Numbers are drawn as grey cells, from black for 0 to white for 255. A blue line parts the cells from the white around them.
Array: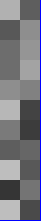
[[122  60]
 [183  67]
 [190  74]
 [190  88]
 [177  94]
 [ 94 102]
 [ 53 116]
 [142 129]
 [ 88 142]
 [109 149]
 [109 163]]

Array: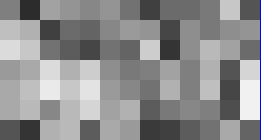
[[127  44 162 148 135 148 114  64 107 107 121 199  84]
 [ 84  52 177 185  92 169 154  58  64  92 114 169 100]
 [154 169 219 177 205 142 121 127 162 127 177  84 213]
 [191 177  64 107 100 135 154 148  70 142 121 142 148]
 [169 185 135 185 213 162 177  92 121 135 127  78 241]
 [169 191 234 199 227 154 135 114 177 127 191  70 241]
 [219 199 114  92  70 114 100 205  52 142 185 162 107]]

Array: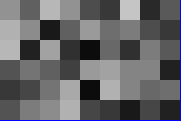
[[183  33 162  48  12 104  48 124  89]
 [ 56  70 116 169  12 177 132 104 110]
 [146  96 183 146  77  56 197  41  89]
 [ 83 116  96  64 154 162 132 132  33]
 [ 83 124 140 177  70  56  25  70  33]
 [177 140  25  96 154 110 124  77  56]]

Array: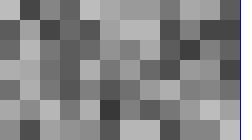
[[188  70 133  98 188 168 154 154 119 168 161  92]
 [139  78 161 146 139  86 182 182  78 133 133 188]
 [168 139 182 119 174  56 127  92 119 154 188 161]
 [ 92 161  70 105  86 161 182 182  78 127  70  70]
 [174 168 112  92 174 119 154 105  78 154 146  70]
 [112 174 119  86 127  86 112 154 174 127 133 112]
 [105 182 119  92 105 146 127 168  92  63 127  98]]

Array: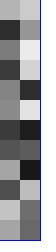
[[165  24]
 [ 59  30]
 [132  45]
 [ 84  92]
 [165 104]
 [196 110]
 [ 45 150]
 [ 78 188]
 [180 203]
 [ 59 211]
 [138 227]
 [124 235]]

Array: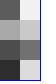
[[ 77 113]
 [169 201]
 [ 45 220]
 [ 92 241]]
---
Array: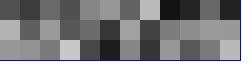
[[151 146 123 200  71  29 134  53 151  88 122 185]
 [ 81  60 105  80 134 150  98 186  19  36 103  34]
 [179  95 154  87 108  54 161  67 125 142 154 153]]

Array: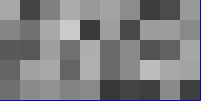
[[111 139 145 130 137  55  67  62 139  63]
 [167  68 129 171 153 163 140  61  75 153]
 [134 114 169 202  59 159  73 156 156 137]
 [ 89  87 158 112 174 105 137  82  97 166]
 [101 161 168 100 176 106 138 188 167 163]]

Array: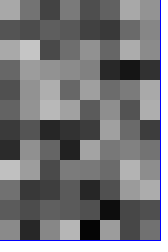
[[138  39 135 182   5 156  71 113]
 [168 115  67 122  78  97 168 147]
 [ 84  76  94  88  65  57 106 134]
 [169 197  73 110 145 102 172 139]
 [103 156 146 139 129  40  21  49]
 [ 80 146 174 103 159 108 123 169]
 [ 99 147 184 161  91 142  83 174]
 [ 58  84  38  50  60 160 106  61]
 [ 43 144 101  33 163 120 129 115]
 [192 157  74 123 121 107 179 141]
 [113  56  62  90  38  80 155 172]
 [ 91  76  95  90  80  13  71  79]]

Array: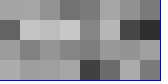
[[172 158 159 166  65 108 171 123]
 [164 165 147 114 122 165 145 122]
 [ 99 195 189 200 133 183  70  46]
 [156 129 149 133 126 153 147 160]]

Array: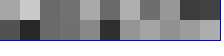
[[ 82  39 105 112 136  47 148 163 145 156 173]
 [165 202 105 113 170 105 175 110 151  60  66]]

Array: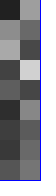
[[ 85 117]
 [ 33 158]
 [141 105]
 [169  72]
 [ 66 209]
 [ 94  70]
 [ 46 135]
 [ 62  91]
 [ 57 105]]

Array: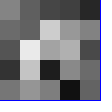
[[118 149 126  17  99]
 [132  95  70  64  39]
 [107  97 205 152 130]
 [ 84 234 163 176  73]
 [ 51 196  29 137 107]]

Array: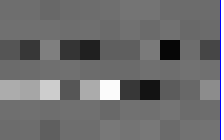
[[108 109  95 110 110 120 116 120 107 114 115]
 [110 110 104 108 109 111 116 116 108 108 108]
 [112 112 112 110 111 107 113 107 113 105 107]
 [ 85  55 127  52  32  95  95 122   6 109  70]
 [107 108 111 112 108 107 107 112 110 114 112]
 [172 166 205  86 171 251  55  19  92 104 140]
 [111 112 110 112 112 105 113 112 116 108 109]]

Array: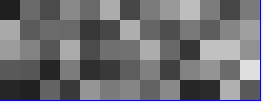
[[ 38  33  99  57 149 122 133  99 137  38  43 176  89]
 [ 31 106  75 137 105 172  70 123 153 189 124  70 122]
 [169  91 107 105  55  71 174 101  78 120  93 133 159]
 [156 131  86 170  75 111 113 172 104  53 193 193 145]
 [ 89  86  37 124  47  57  94 128  64 130 148 107 223]]
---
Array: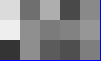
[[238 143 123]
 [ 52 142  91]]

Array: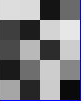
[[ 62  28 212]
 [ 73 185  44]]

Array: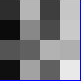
[[ 11 136  74]
 [ 84  96 178]]

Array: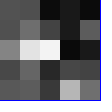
[[ 80 110  67]
 [132 227 243]]

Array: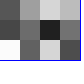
[[ 71 108  32]
 [251  97 214]]

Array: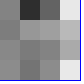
[[125 151 159]
 [136 123 131]]
